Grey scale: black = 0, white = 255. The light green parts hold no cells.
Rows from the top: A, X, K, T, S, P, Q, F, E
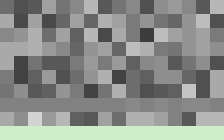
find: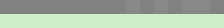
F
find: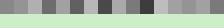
K
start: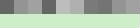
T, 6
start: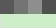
S, 13
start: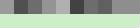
P, 4
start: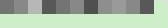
A, 5

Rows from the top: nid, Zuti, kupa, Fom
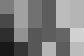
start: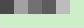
Zuti, 1
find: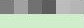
nid
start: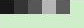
Fom, 1

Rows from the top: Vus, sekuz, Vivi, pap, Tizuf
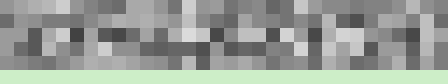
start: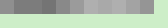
sekuz, 3
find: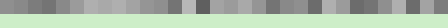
Tizuf
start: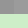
Vus, 15

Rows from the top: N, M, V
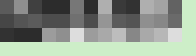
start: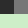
N, 5
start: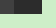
N, 3
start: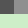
M, 10
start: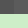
M, 2

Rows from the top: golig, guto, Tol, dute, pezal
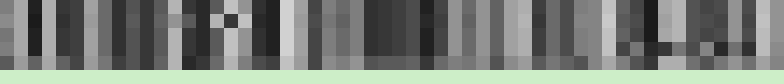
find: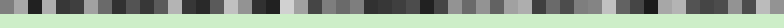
golig
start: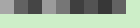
pezal, 4
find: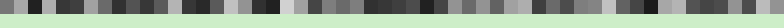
Tol
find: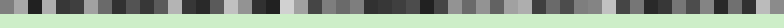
dute

